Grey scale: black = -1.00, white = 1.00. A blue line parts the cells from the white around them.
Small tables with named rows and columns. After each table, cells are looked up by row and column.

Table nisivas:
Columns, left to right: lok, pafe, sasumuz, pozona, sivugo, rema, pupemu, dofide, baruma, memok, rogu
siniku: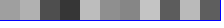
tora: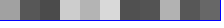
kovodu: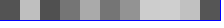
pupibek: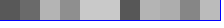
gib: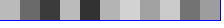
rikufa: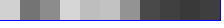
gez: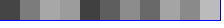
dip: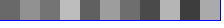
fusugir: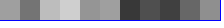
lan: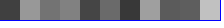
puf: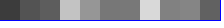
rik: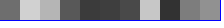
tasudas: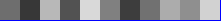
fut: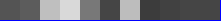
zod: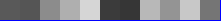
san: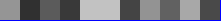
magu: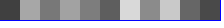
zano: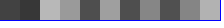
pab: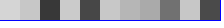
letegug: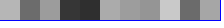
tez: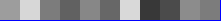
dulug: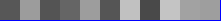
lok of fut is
-0.34
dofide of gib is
0.27
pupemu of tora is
-0.37
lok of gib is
0.46
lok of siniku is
0.25
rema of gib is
0.41
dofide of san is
0.15
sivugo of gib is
-0.61
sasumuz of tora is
-0.41
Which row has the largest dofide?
puf

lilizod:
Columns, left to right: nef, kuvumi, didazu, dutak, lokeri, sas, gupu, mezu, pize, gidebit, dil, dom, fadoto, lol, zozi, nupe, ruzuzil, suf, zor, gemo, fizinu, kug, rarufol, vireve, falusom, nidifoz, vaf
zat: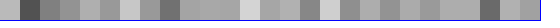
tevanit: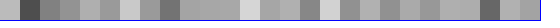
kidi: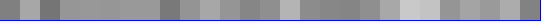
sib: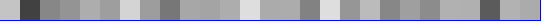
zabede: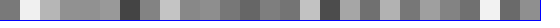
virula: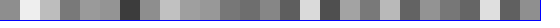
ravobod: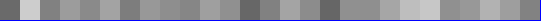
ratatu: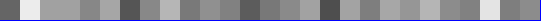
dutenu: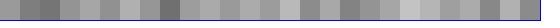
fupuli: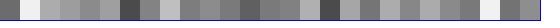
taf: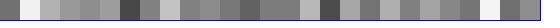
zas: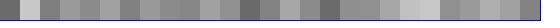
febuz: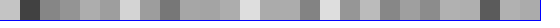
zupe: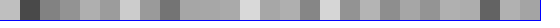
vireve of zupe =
0.36
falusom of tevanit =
-0.19
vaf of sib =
0.34
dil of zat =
0.32
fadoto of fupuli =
-0.25
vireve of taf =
-0.08
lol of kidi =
0.12
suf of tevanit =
0.14
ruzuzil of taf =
-0.40
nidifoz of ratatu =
-0.01
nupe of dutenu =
0.10
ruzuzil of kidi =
0.06
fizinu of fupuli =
0.06
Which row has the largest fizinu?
kidi

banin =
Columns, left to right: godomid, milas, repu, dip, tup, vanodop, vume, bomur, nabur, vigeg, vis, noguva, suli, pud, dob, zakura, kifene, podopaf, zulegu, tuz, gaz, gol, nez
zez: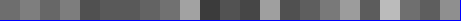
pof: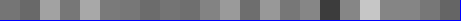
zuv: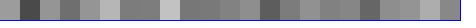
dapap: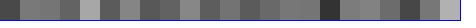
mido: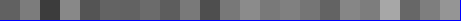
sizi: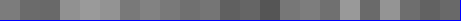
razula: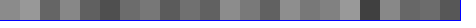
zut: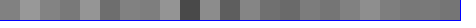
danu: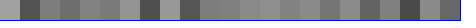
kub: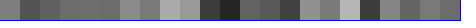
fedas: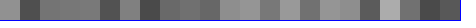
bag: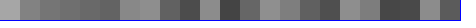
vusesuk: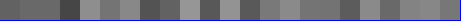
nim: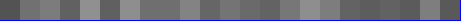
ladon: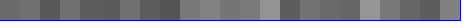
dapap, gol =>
-0.07
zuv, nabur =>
0.52
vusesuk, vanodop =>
-0.09
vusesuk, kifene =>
-0.10
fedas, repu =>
-0.09
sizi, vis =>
-0.08
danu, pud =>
0.11
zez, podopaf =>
0.22
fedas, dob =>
0.20
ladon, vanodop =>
-0.29
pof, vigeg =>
-0.13
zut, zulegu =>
0.11

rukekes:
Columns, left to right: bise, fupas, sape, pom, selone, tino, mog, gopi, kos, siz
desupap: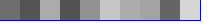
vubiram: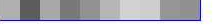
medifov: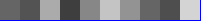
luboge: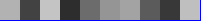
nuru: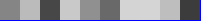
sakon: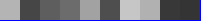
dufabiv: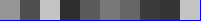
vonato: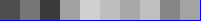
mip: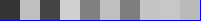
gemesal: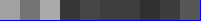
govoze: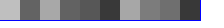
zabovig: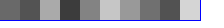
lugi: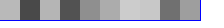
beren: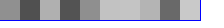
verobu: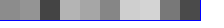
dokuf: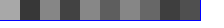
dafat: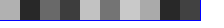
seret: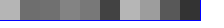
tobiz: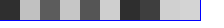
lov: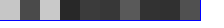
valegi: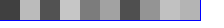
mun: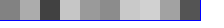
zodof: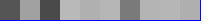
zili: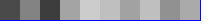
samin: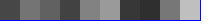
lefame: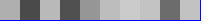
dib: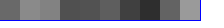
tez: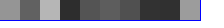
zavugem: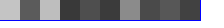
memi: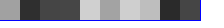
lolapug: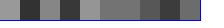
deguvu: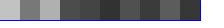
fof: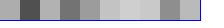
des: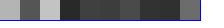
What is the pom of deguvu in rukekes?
-0.40
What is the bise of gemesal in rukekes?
0.26
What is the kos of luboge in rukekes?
-0.56
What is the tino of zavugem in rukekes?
-0.54
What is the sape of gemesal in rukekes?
0.33
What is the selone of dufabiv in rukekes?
-0.29
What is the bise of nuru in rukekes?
0.04
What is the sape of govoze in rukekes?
0.32
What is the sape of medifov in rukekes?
0.34
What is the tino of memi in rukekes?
0.28
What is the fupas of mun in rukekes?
0.35
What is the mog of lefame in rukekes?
0.59
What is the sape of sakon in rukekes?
-0.26
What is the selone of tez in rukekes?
-0.34
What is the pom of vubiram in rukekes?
-0.05
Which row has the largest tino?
tobiz

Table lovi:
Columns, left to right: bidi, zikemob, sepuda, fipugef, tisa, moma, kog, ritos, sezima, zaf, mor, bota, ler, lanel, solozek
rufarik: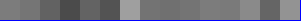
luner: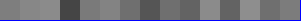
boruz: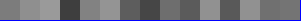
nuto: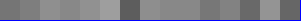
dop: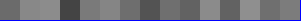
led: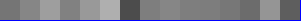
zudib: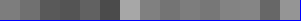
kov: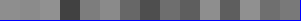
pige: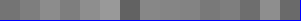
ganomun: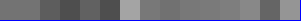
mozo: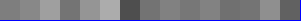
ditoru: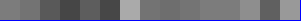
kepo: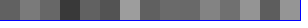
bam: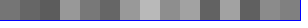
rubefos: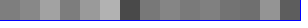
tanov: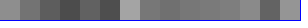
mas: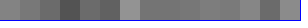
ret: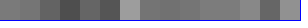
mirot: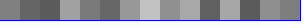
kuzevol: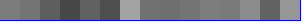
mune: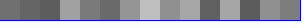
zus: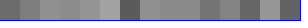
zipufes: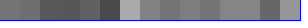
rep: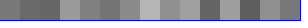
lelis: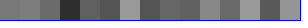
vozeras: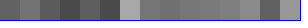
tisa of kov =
-0.02
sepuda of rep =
-0.19
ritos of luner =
-0.33
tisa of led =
0.20
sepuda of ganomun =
-0.27
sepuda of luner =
0.09
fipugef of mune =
0.26
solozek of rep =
-0.06
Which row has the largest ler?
lelis

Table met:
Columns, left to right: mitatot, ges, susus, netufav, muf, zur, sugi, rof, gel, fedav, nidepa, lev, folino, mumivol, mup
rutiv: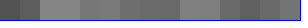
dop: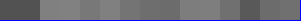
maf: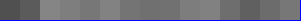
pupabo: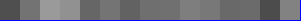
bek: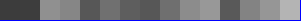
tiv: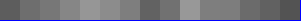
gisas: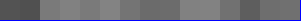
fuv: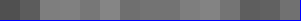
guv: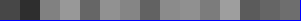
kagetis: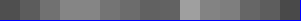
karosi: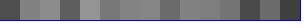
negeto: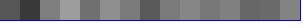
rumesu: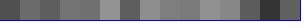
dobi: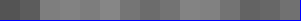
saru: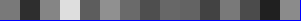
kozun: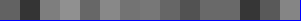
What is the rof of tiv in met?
-0.23
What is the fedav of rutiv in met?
0.00
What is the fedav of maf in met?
-0.02
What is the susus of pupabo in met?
0.21
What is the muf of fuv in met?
-0.07
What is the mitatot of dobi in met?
-0.34
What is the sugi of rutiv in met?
-0.14
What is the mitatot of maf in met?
-0.37
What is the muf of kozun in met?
-0.19
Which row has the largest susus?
pupabo

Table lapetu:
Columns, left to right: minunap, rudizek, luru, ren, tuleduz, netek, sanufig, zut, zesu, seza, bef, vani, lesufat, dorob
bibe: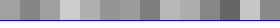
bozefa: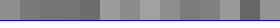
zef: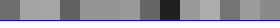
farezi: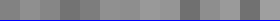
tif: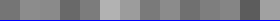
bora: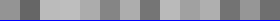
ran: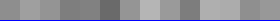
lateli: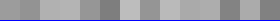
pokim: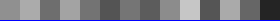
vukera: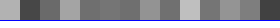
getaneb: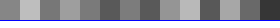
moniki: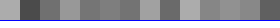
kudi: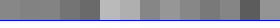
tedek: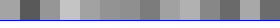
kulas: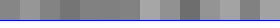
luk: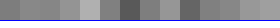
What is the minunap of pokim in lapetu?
0.13
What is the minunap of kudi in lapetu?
0.06
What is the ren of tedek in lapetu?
0.54
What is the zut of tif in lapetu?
-0.04
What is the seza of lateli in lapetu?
0.33
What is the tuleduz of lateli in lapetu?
0.18
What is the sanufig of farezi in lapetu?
0.11
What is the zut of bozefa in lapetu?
0.26
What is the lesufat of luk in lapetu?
0.19
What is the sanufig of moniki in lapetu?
-0.10
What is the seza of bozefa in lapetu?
-0.03
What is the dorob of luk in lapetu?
0.25

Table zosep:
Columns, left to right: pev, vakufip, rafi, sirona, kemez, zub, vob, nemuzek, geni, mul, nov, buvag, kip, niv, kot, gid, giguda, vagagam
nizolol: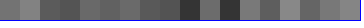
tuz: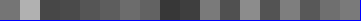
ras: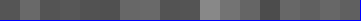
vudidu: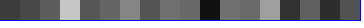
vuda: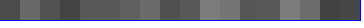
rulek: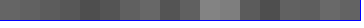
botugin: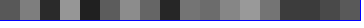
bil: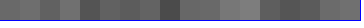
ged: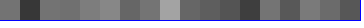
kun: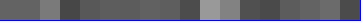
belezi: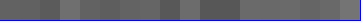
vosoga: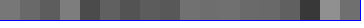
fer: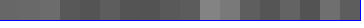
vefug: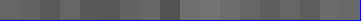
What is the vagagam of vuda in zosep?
-0.44
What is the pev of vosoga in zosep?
-0.07
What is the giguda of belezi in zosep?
-0.18
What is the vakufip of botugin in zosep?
-0.01
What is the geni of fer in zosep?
-0.30
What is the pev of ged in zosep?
-0.10
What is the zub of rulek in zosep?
-0.34
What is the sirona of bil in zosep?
-0.12
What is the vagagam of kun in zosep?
-0.41
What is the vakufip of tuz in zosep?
0.39
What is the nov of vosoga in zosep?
-0.14
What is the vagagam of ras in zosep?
-0.25
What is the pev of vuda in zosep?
-0.40
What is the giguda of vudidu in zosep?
-0.65
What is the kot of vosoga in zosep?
-0.25
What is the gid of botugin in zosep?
-0.54
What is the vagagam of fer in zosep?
-0.27
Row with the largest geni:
ged

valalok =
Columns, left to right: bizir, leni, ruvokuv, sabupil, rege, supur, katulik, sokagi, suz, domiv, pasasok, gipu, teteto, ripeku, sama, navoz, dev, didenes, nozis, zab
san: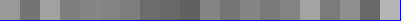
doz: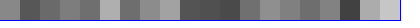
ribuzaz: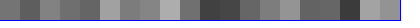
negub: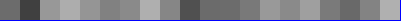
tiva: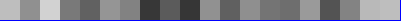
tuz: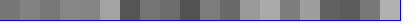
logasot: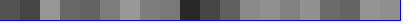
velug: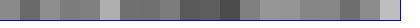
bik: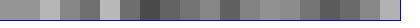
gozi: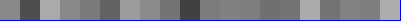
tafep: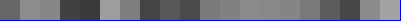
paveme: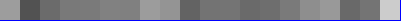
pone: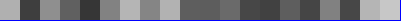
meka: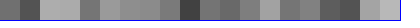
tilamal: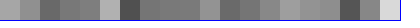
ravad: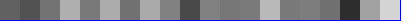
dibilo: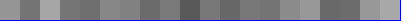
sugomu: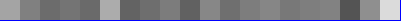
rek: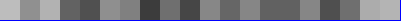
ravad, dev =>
-0.12
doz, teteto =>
-0.12
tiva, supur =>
0.17
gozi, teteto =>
-0.02
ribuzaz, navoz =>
-0.22
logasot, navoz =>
0.14
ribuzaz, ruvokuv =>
0.02
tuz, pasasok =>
-0.03
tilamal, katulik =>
-0.37
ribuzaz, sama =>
0.16
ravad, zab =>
0.66
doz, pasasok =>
-0.37
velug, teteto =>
0.00
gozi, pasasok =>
-0.03
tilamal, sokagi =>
-0.08
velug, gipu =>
-0.40
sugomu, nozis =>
0.12
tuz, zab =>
0.39
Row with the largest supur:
bik

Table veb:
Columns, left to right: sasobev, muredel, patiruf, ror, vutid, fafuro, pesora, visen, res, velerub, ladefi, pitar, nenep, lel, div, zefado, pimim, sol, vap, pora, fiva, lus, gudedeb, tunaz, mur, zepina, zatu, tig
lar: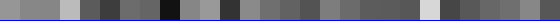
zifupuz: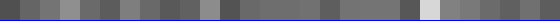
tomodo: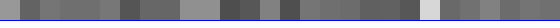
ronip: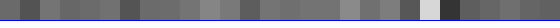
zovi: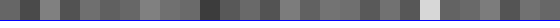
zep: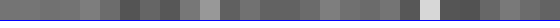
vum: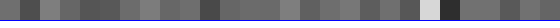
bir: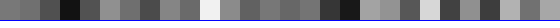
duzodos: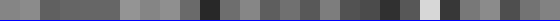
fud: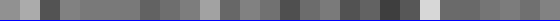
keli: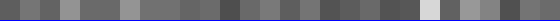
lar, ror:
0.47
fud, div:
-0.38
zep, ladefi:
0.19
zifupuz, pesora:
-0.01
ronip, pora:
-0.02
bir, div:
-0.19
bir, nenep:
-0.24
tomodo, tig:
-0.12
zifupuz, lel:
-0.14
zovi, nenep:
-0.18
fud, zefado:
-0.15
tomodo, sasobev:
0.19
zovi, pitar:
-0.31
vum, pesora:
-0.15
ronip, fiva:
-0.32
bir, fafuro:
0.13
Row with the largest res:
duzodos

